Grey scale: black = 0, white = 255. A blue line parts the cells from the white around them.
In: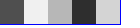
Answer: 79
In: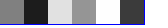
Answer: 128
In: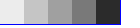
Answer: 236
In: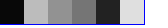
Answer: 8
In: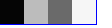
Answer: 5
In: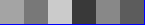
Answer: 164
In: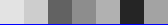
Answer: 227
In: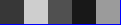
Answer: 55
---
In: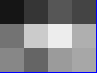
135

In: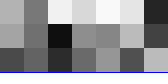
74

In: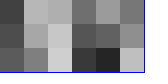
91

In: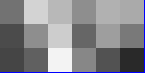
69

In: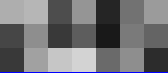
57

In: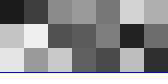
230
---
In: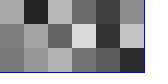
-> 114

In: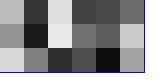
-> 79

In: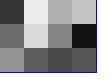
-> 94

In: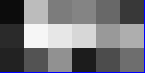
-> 28

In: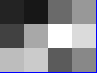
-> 203

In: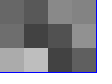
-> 190

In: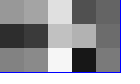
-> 246

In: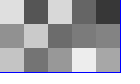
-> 152

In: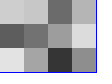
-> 165
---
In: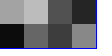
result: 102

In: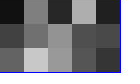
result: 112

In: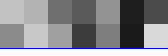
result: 201

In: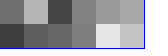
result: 95

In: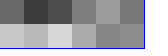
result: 185

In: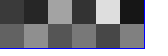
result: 143

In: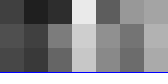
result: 64

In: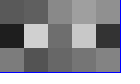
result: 208

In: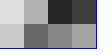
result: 105
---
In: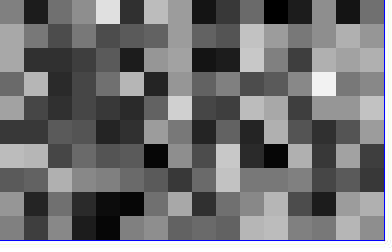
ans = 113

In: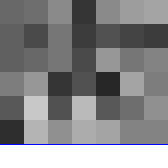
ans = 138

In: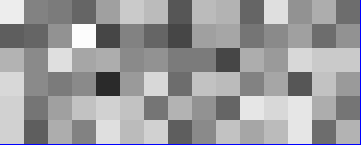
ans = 123

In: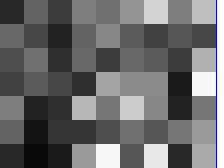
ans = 59

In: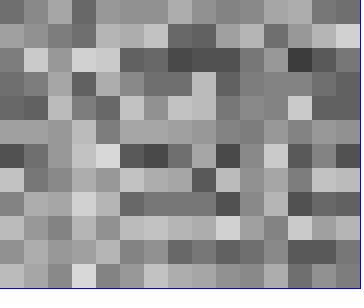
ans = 166

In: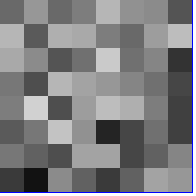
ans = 105

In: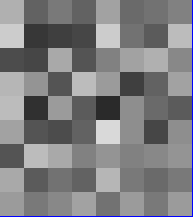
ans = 121

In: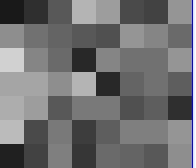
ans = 87
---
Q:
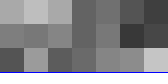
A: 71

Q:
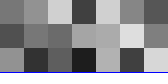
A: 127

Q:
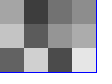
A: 172

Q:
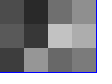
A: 173

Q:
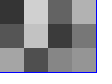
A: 119

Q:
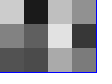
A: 55

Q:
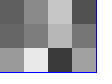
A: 118

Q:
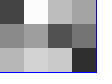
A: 116

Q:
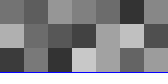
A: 79
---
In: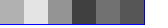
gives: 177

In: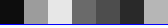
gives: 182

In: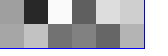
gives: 221

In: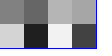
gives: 212

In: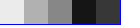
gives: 177

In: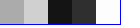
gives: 208

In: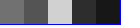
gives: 113
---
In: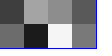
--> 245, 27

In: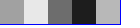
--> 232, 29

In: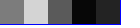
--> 212, 7

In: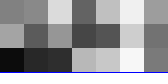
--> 247, 12

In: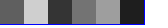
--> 207, 30

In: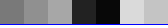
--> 218, 8

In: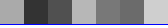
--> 207, 51

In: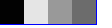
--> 229, 2
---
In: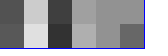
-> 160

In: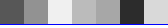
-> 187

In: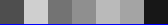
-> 143

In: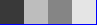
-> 229

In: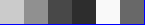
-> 45

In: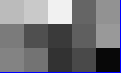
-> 101

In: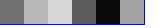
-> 92
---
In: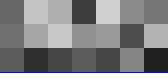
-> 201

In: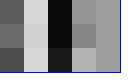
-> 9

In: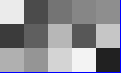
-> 183

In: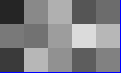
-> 157

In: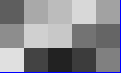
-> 200

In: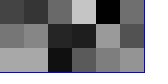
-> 37
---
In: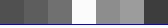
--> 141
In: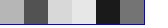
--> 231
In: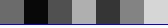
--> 53
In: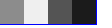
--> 239
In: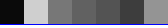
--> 83
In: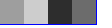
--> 205
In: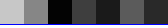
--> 26
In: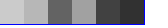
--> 161
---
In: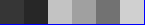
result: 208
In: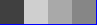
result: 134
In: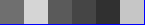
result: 198
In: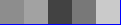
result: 202
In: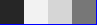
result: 119
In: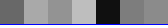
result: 139
